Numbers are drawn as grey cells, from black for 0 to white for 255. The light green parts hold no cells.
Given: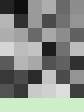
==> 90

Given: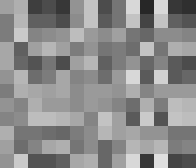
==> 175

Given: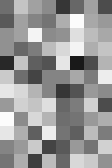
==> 230

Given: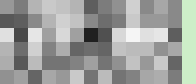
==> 180

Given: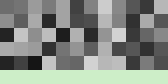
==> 35
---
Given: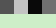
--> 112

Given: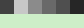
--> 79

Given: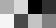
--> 73

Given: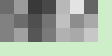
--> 79

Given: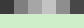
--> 127

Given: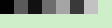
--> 57

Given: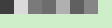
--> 109

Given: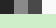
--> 138

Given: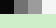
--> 156

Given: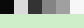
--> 132
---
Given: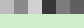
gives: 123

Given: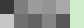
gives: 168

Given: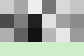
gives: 217

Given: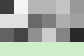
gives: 196

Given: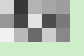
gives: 158

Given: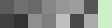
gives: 150

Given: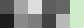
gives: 102

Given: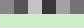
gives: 162
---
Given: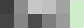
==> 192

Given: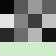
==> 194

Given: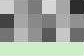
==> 207

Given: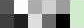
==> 222

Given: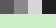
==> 138

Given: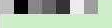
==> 191

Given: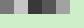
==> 162
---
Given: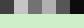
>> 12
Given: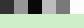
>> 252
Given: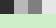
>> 230
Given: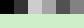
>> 130
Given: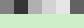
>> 98
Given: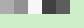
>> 93
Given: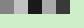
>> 57
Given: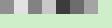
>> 164
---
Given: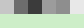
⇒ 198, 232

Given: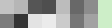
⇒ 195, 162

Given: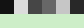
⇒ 18, 40

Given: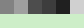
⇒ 130, 208

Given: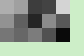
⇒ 174, 10

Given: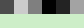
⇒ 76, 163
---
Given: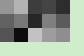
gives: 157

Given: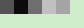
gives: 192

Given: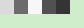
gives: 81

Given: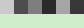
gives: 165

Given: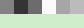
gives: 166

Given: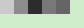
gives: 120

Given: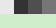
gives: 79

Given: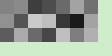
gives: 125

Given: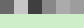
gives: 171

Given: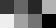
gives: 115
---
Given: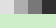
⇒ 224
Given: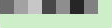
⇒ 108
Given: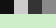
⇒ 16
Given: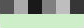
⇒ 84
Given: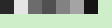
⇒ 40
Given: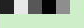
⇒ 33
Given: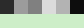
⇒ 43
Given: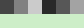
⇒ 69
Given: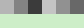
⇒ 181
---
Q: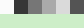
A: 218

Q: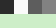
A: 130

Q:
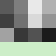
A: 217

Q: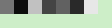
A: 193

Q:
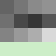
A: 173

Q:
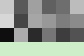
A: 201

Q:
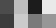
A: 203

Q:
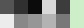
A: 216
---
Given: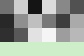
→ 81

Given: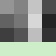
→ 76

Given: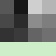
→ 181

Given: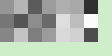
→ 47

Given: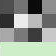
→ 141

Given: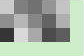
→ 196

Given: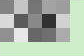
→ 157

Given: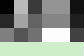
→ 17
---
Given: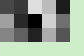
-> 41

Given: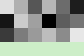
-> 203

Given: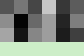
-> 4

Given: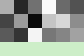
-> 155

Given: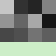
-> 101

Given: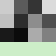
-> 45

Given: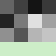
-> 122

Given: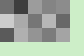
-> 170

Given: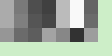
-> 127
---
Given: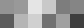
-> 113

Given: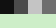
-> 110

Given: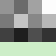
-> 64

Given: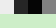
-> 129

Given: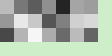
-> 85

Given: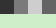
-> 122
